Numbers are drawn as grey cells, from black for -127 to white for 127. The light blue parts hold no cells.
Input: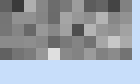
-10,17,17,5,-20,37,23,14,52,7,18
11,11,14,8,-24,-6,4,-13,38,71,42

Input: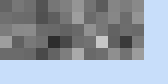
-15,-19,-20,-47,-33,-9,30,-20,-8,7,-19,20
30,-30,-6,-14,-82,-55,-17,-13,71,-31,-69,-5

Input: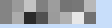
4,44,-85,-46,27,48,103,-14

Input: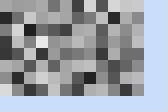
-86,-16,72,35,48,37,-27,-4,62,-85,45,10
-68,61,2,104,19,30,57,32,-26,27,1,61
48,36,-40,49,-29,37,56,63,-6,-52,-27,11
90,10,-71,-29,67,-10,-59,47,55,6,-69,19

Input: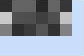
73,-47,-49,-64,-48,66

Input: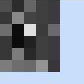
-72,9,-60,-64,-68
-72,-116,-94,-64,-68
-3,-17,-21,19,-72

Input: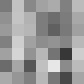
17,68,50,-2,-18,-3,40
0,78,33,13,19,5,56
-20,38,-41,64,103,11,59
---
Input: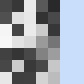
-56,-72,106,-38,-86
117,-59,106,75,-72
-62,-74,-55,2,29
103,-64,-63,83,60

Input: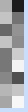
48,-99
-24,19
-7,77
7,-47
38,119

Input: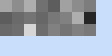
38,13,46,-14,-34,33,12,-2
-22,-17,86,-18,1,-11,0,-6

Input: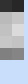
-79,-88
65,91
0,5

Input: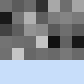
-15,-36,-21,-78,40,-17,37
-61,-33,19,11,-37,-17,-37
-15,69,-24,-16,-22,-7,-22

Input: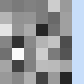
4,-5,1,-2,77,26
100,21,43,-89,-14,32
-15,123,2,77,-4,-43
25,7,46,-61,26,-90

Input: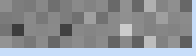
15,-2,-5,8,-16,-2,10,3,10,-22,17,-24,48,4,15,-24
-11,-67,9,7,10,-62,8,5,8,10,76,11,2,6,3,9

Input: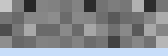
70,-1,-88,4,1,-9,3,-83,-12,-2,-8,49,-82,-10
-50,-7,41,-21,-21,10,-21,38,11,-15,9,-38,40,5

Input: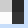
77,-87
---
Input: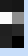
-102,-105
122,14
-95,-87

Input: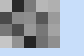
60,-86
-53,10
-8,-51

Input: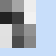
-7,37
-94,-66
97,-22

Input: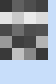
-74,-31
99,73
-54,-18

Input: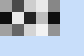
36,-53
-114,104
32,-26

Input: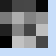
-100,-57
-5,46
-94,3

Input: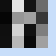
-113,100
-122,22
-112,82

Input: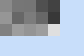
10,-9
22,-24
0,29

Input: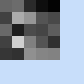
-25,-19
-62,44
-22,-97
